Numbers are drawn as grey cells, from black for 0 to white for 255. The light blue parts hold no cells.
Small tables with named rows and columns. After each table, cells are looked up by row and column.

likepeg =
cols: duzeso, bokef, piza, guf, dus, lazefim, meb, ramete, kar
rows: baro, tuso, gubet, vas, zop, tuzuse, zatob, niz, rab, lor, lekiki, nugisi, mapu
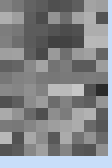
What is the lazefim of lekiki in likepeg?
164
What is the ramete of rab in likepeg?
94
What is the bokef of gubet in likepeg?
119
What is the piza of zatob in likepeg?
133
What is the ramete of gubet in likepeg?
173
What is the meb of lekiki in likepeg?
172
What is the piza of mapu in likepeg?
135
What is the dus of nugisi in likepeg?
88

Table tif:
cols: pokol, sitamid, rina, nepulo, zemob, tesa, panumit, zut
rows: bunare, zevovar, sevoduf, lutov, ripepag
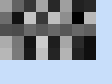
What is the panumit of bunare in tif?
33
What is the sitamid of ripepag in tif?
122
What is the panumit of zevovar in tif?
1
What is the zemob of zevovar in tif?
191
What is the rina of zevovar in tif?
195
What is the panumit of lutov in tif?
43
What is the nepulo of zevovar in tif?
57
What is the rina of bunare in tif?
55
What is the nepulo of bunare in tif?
165
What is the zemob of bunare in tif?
40
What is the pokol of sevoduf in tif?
79
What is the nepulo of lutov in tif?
203
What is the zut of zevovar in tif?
184
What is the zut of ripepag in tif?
15
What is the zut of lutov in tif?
14
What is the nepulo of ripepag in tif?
191
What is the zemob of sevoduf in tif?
104
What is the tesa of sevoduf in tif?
87

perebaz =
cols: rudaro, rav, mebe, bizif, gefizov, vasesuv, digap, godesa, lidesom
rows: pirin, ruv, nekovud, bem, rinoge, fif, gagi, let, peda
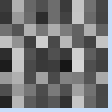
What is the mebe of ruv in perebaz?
107
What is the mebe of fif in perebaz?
74
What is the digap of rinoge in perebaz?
206
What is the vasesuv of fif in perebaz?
22
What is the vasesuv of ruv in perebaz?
66
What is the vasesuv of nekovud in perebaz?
124
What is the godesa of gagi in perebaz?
85
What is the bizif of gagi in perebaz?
161
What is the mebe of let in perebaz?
119
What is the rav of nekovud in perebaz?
83
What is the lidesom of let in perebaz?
71
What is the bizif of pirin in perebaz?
80
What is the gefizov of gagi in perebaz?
74
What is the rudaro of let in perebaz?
79
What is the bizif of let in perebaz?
76
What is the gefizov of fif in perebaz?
60

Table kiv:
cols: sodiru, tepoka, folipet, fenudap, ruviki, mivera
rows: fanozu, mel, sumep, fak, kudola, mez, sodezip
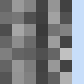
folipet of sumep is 138
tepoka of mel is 119
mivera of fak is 68
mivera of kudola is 193
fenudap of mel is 64
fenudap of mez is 66
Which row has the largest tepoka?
sumep

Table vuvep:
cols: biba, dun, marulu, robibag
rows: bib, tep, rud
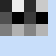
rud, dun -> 177
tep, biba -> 80
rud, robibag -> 180
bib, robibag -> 202
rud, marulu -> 132
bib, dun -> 237
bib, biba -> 36
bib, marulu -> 45
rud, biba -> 124
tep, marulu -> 58

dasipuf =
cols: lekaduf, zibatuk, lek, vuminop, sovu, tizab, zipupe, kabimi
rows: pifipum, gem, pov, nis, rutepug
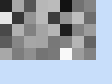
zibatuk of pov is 177
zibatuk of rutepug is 125
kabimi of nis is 99
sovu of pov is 182
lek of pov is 129
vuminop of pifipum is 183

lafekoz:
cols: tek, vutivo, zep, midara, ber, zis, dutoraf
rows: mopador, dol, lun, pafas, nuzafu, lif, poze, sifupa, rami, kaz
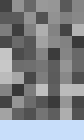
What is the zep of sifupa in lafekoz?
125
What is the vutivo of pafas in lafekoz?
106
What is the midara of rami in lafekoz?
85
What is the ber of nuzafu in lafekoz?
59
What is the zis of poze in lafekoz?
137
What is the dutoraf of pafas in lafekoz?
57
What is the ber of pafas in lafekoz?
138
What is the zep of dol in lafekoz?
147
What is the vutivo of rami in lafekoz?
149
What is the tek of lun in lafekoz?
125
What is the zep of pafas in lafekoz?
87

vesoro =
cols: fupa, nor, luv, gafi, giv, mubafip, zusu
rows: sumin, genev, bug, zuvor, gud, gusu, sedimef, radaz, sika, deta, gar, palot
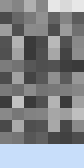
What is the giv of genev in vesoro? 100
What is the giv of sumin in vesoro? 231
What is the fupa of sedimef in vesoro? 76
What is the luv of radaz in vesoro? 140
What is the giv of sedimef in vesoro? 144
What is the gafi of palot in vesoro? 96
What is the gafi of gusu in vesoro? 79
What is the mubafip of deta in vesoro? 158
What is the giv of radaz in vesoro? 120
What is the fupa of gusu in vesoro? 124
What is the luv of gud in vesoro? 57
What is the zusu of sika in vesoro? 161
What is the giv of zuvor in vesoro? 185

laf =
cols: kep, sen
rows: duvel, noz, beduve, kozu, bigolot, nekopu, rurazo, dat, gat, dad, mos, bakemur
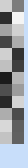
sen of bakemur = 97
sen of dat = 156
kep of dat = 79
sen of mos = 95
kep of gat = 40
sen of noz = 244
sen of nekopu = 62
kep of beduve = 163
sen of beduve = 209
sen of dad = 75
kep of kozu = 68
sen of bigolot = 49
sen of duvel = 124
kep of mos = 216
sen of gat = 212
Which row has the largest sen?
noz

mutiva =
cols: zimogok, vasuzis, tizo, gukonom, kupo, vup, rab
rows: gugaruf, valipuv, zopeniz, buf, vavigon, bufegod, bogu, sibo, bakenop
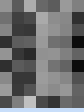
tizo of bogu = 55
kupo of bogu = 147
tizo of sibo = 83
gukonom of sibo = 151
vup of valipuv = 136
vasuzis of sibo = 58
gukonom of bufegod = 151
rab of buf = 12
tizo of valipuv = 74
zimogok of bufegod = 47
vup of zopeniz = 133
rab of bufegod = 12
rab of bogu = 81

